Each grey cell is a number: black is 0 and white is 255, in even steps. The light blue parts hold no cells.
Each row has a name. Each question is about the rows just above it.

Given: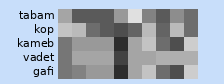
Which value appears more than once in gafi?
153
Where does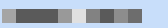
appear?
tabam
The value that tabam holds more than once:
90
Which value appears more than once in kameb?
153
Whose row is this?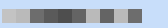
kop

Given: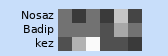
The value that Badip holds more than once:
114
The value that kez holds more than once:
80
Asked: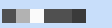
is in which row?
kez
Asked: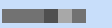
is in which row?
Badip
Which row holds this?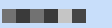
Nosaz

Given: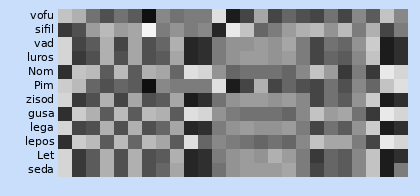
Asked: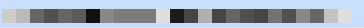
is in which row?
Pim
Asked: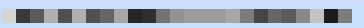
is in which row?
seda
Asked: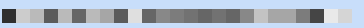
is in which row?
lepos
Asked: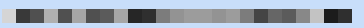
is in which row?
luros
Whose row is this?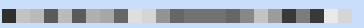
Nom

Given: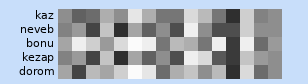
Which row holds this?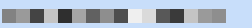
kezap
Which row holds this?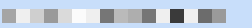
bonu
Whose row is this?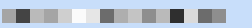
dorom

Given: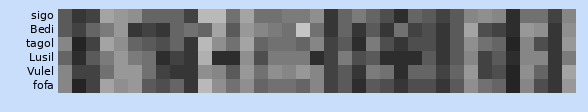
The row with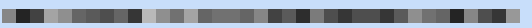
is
tagol
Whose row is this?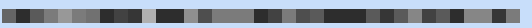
Lusil
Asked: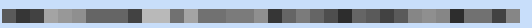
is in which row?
sigo
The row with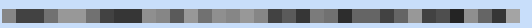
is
Vulel

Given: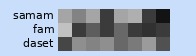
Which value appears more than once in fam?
59
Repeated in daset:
143
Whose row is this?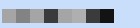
samam
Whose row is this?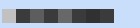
fam
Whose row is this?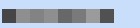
daset

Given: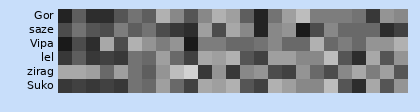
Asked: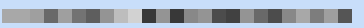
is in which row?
zirag
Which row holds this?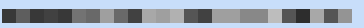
lel

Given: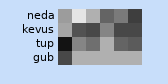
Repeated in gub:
176
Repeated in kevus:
72
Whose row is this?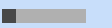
gub
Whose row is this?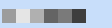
neda

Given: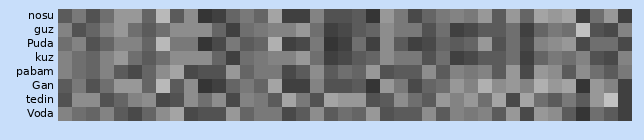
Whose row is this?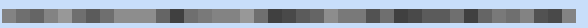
kuz
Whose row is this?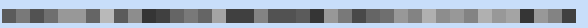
Gan
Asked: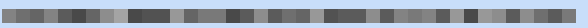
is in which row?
pabam

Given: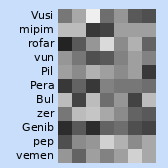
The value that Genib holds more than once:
44
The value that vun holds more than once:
130
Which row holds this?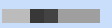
mipim
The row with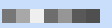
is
Vusi
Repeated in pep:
139

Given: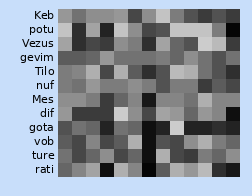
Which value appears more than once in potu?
195
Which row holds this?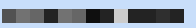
gota
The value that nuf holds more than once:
124
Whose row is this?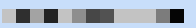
potu
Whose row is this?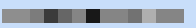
Mes
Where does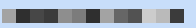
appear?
Vezus

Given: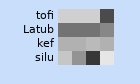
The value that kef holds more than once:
177
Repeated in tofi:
208
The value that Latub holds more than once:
115
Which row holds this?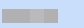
kef

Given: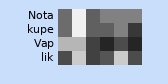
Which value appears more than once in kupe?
96
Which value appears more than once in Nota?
129
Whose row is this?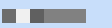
Nota
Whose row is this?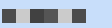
lik
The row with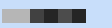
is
Vap

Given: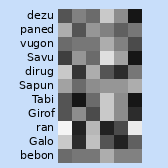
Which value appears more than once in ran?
34
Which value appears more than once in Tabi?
22

